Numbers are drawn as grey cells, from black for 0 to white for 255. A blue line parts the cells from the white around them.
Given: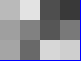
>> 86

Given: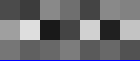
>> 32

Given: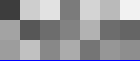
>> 109

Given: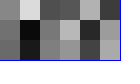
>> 40

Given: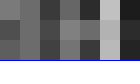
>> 178

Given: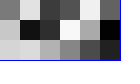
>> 170

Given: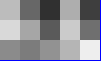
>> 203
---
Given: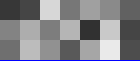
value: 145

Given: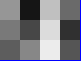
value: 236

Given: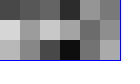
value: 72

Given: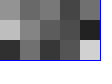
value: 55

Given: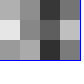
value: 48

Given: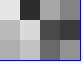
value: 105
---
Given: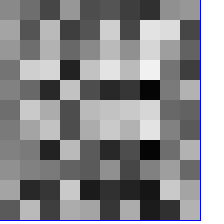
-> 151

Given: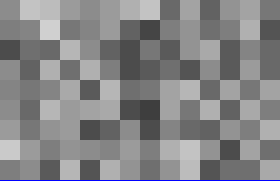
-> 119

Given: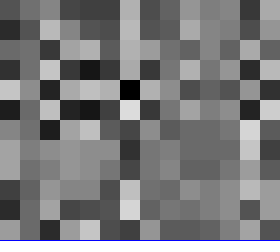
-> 170

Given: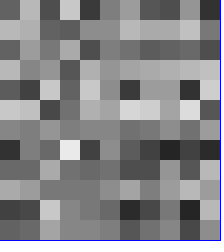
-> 50

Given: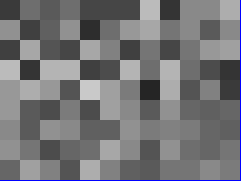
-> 173

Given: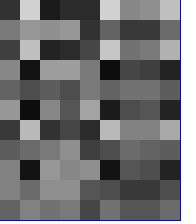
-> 191

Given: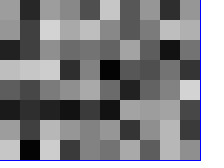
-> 150

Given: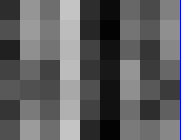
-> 128

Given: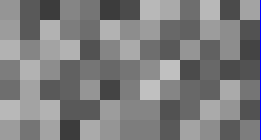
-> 163
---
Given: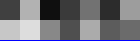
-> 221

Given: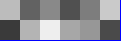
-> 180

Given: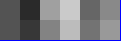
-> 55

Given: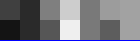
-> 42

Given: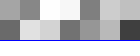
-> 225

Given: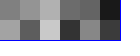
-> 93
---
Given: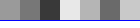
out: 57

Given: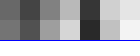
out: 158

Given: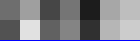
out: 97

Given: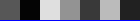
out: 223

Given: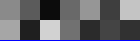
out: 210

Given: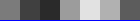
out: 42

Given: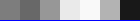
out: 151
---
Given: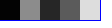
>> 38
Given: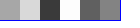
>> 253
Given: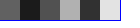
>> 177
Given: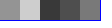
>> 57
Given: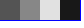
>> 135
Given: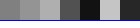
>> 18
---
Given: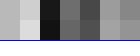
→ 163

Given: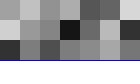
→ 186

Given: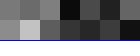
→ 60

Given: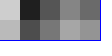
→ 166

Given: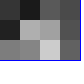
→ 161

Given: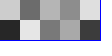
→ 169

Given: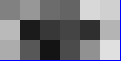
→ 47

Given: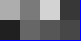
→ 86

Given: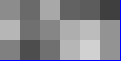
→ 188
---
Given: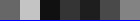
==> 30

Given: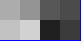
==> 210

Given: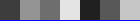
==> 32

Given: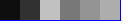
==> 120

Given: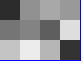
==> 236

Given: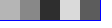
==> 46
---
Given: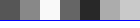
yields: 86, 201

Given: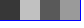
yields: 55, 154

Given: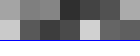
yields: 164, 95

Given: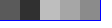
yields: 90, 139

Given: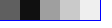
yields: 95, 239

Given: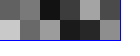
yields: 97, 142

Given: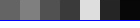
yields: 100, 7

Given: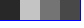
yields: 40, 72
